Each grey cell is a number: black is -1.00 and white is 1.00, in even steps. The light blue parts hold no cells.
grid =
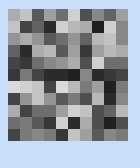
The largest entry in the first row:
0.63
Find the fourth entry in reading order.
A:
0.25
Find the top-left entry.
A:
0.35
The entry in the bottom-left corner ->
-0.47
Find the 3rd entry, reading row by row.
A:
-0.30
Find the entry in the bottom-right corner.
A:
-0.04
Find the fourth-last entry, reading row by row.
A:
0.25
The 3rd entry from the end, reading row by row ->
-0.30
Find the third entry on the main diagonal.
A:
0.16
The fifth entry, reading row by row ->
-0.14
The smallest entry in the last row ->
-0.56
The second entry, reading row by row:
0.53
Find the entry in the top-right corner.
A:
0.25
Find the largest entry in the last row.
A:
0.53
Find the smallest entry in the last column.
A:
-0.47
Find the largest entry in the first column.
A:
0.71
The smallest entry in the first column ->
-0.56

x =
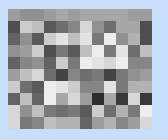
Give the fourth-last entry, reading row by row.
0.40
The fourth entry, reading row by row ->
0.23
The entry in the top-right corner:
0.23
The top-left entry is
0.23
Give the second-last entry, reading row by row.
0.23
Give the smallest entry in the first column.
-0.39
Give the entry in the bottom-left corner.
0.69
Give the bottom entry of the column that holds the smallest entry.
0.23
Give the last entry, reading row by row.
0.69
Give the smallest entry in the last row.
-0.22
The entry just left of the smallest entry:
0.23
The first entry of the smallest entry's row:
-0.22
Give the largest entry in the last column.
0.86
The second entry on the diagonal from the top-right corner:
0.31
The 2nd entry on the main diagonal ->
0.60
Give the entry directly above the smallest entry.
0.05
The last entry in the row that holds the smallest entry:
-0.55
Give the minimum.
-0.64

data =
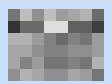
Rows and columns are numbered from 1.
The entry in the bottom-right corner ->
-0.08
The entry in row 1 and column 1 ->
-0.08
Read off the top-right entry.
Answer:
-0.17
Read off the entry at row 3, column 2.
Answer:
0.40
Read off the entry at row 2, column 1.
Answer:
-0.60
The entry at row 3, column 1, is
0.40
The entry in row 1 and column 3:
0.12
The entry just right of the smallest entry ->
-0.17

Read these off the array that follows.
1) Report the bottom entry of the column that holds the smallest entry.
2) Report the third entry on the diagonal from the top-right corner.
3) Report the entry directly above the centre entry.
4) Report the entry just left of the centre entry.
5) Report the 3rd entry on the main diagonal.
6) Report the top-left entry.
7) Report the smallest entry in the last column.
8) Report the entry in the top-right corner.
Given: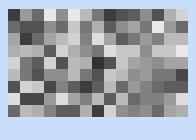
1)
-0.52
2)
0.01
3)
-0.07
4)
0.37
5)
-0.17
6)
-0.52
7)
-0.44
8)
0.65

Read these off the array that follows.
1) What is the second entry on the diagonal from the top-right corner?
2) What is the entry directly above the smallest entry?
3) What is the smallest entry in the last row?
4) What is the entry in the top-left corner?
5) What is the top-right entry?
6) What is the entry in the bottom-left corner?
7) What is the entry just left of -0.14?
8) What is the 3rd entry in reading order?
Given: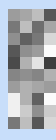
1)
-0.14
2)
0.97
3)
-0.32
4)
0.22
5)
-0.32
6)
-0.06
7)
0.49
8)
0.49

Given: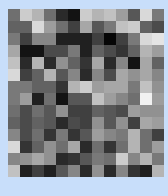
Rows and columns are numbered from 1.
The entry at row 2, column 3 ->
0.70
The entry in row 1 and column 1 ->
-0.13
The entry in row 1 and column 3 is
0.41
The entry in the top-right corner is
-0.05
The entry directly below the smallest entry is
-0.41
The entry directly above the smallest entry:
-0.05
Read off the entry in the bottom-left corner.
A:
0.51
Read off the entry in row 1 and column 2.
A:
0.60
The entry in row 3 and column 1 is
-0.05
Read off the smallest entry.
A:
-0.95
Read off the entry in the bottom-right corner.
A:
0.41
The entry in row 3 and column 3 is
0.05
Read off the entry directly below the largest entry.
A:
0.14
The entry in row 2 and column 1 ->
-0.23
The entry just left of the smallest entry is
-0.50
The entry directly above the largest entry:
0.51
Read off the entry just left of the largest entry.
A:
-0.13
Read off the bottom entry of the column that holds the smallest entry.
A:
-0.67
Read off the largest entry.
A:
0.89

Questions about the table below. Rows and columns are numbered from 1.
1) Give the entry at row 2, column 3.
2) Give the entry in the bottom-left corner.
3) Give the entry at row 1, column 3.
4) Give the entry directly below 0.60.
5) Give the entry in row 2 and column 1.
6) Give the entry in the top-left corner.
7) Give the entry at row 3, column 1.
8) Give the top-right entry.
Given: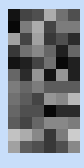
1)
0.35
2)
0.26
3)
-0.38
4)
0.07
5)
-0.94
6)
-0.85
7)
0.26
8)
-0.38

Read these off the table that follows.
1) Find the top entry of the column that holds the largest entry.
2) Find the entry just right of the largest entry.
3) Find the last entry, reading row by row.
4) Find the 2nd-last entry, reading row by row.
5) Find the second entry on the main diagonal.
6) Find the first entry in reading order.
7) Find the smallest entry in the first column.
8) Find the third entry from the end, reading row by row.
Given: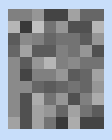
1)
0.18
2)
-0.10
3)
-0.47
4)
-0.47
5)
-0.55
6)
0.00
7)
-0.29
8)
0.35
